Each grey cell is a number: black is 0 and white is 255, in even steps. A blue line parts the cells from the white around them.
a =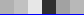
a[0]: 177
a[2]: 231
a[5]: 184

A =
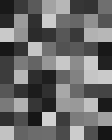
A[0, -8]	25
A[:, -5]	[163, 204, 52, 114, 151, 30, 48, 30, 209, 109]
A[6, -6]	28
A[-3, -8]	122
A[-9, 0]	39
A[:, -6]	[90, 48, 43, 198, 100, 45, 28, 54, 22, 108]
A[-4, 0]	87
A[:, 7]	[111, 84, 183, 24, 33, 202, 68, 26, 160, 21]
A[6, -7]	50
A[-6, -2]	203
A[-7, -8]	23
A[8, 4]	60
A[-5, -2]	197
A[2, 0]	201
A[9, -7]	100
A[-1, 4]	75
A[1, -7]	156

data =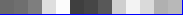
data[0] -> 106
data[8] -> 207
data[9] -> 243

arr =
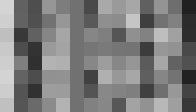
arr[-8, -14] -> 212
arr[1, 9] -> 197
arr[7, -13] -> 85
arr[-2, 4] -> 156
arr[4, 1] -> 127
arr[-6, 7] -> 127
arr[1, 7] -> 143
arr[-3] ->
[211, 99, 77, 145, 146, 113, 65, 176, 152, 167, 95, 134, 115, 34]
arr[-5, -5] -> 116
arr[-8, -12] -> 78
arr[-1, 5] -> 113
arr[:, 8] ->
[154, 140, 85, 117, 135, 152, 131, 87]
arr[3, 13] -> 73
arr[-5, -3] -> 151
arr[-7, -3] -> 114
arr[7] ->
[192, 85, 106, 139, 179, 113, 129, 135, 87, 163, 146, 184, 159, 56]
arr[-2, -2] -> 152
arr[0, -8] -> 73
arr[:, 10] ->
[96, 63, 130, 60, 91, 95, 64, 146]
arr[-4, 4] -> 176
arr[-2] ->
[205, 84, 49, 157, 156, 113, 84, 136, 131, 127, 64, 111, 152, 67]
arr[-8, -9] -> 113
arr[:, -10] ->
[125, 151, 166, 164, 176, 146, 156, 179]
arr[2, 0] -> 191
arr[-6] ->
[191, 56, 97, 134, 166, 113, 134, 127, 85, 144, 130, 190, 161, 45]
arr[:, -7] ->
[169, 143, 127, 122, 157, 176, 136, 135]
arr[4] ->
[206, 127, 48, 179, 176, 113, 135, 157, 135, 150, 91, 167, 98, 81]

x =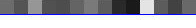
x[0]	108
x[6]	122
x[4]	77
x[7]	92

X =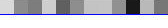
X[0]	217
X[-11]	140
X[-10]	125
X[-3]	25

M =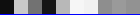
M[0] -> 14
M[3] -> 21
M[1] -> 201

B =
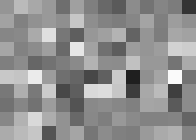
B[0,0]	149
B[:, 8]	[90, 125, 179, 93, 140, 202, 198, 135, 152, 128]
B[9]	[171, 186, 198, 84, 146, 165, 118, 140, 128, 125, 154, 170, 177, 131]
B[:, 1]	[186, 129, 137, 130, 140, 196, 174, 134, 178, 186]
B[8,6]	136
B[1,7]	130
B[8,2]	217
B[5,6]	71
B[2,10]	149
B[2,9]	99
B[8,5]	104
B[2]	[134, 137, 170, 223, 119, 94, 151, 160, 179, 99, 149, 125, 167, 162]
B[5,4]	111
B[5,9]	31
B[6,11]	187
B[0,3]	153
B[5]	[200, 196, 235, 156, 111, 101, 71, 96, 202, 31, 144, 165, 250, 115]
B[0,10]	115
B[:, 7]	[104, 130, 160, 112, 141, 96, 221, 141, 126, 140]
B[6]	[120, 174, 121, 203, 72, 94, 217, 221, 198, 60, 168, 187, 63, 140]
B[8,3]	173
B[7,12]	90
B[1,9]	134
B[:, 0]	[149, 162, 134, 166, 127, 200, 120, 113, 135, 171]
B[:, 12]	[124, 157, 167, 210, 116, 250, 63, 90, 132, 177]
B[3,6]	162
